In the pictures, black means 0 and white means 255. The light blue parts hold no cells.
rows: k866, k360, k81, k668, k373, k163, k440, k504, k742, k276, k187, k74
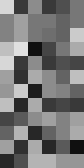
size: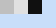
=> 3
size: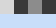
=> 4
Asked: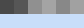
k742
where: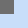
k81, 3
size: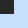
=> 1

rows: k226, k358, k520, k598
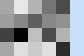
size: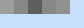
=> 5
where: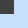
k520, 0
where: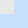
k226, 1
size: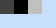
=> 3
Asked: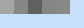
k358

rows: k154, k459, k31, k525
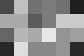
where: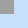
k31, 5
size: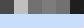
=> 6
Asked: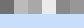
k31
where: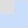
k525, 1

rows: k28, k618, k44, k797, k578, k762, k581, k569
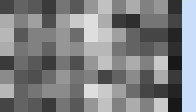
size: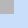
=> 1
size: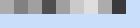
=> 9
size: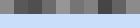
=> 10

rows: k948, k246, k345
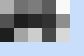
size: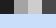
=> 4
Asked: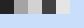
k345
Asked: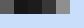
k246
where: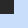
k246, 2
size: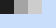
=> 3

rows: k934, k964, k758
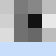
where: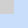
k964, 0
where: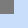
k934, 1
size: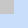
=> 1
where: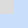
k758, 0
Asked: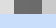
k758
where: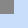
k934, 2
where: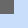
k758, 2

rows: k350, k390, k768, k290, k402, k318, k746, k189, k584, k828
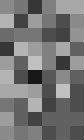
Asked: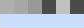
k746
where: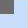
k768, 0
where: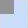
k768, 5
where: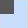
k318, 3

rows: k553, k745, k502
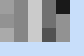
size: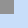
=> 1
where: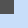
k502, 3
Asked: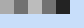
k553
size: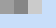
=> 3
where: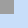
k553, 0
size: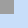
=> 1

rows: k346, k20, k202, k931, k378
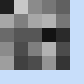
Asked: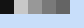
k346

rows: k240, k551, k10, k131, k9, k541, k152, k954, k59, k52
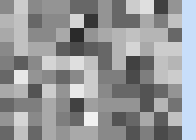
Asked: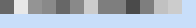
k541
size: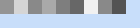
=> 9
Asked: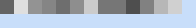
k541
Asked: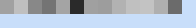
k10
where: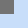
k954, 12
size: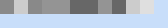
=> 11
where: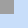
k954, 6

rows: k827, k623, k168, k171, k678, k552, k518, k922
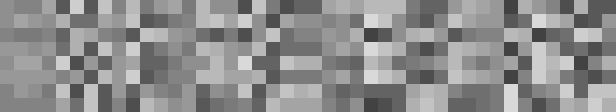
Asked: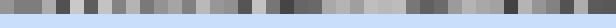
k827
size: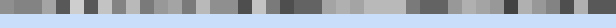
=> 44

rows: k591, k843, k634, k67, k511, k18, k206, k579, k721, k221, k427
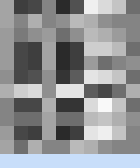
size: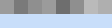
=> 8
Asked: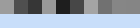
k511
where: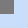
k634, 1
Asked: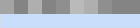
k843

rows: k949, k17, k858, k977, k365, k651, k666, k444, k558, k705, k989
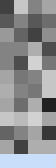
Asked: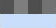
k17
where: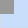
k858, 0
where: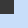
k705, 3
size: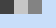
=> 3
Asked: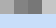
k666
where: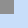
k858, 3

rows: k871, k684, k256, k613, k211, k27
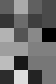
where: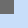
k684, 1
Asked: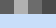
k871

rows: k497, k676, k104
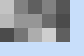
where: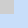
k104, 3
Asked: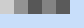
k497
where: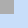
k104, 2
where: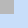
k676, 0
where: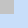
k497, 0
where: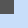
k497, 4

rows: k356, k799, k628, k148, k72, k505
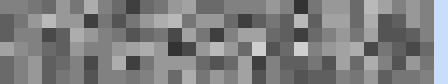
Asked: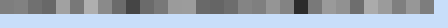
k356
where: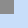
k148, 1

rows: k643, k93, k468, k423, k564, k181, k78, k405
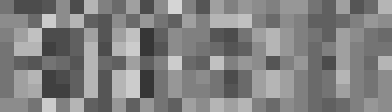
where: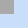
k78, 2
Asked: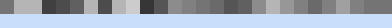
k423
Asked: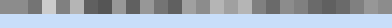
k405

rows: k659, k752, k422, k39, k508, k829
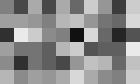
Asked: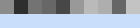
k508
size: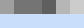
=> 6

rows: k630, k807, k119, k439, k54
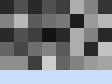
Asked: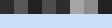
k630
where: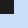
k807, 5
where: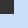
k630, 7

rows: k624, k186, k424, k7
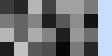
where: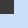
k624, 0
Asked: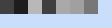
k624
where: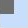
k424, 6
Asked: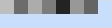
k424
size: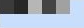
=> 5
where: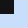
k186, 6
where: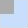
k424, 2

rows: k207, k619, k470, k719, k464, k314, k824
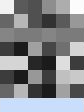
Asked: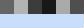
k824
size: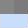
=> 2
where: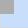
k207, 4
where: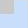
k314, 5

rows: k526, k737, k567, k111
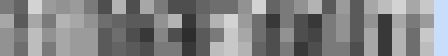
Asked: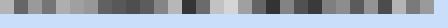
k737
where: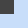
k567, 22
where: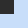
k567, 13
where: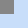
k567, 11

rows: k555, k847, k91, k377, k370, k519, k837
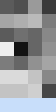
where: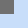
k91, 1
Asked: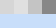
k519
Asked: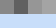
k370
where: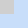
k837, 2

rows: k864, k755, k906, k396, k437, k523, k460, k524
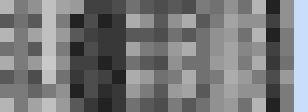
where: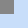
k396, 17
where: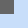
k460, 2
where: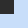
k460, 7
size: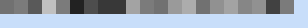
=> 21

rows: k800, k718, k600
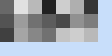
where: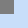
k718, 6
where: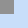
k718, 5

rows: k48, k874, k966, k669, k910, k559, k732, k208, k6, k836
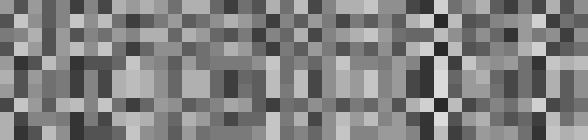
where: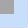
k208, 16
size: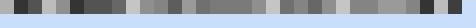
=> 33

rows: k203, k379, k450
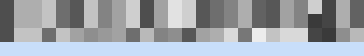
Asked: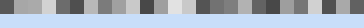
k203
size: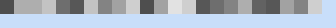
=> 23
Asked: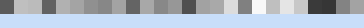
k450

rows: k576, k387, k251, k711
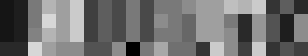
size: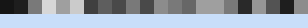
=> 22
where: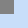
k251, 2
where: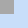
k711, 11

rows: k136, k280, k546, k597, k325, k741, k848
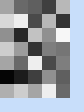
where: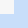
k546, 4
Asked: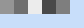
k325
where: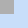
k848, 0
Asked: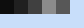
k741
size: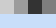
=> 4

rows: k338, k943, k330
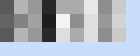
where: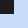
k943, 3
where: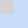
k943, 8

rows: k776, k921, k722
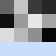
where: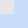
k921, 2
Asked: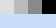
k722
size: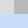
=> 2
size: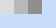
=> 3
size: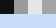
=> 4
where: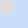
k722, 0
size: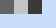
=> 3

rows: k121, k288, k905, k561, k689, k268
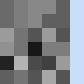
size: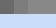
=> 4
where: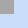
k268, 3
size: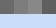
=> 4
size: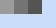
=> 3

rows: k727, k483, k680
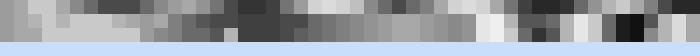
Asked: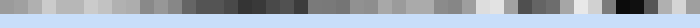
k483
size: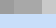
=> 4
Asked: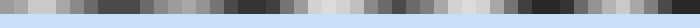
k727
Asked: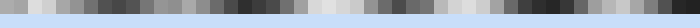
k727
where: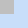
k727, 25
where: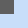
k680, 21

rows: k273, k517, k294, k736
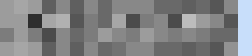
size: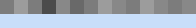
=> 14
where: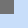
k736, 8
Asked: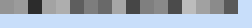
k517
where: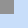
k736, 16
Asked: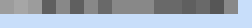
k273
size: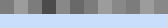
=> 12
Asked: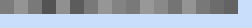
k294

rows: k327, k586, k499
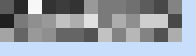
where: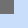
k327, 9
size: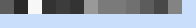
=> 13
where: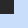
k327, 1
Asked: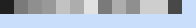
k586
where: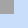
k499, 0
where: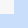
k327, 2

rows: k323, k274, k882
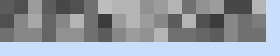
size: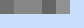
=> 5
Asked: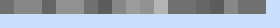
k882
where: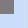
k274, 18
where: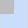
k323, 7
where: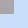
k274, 2

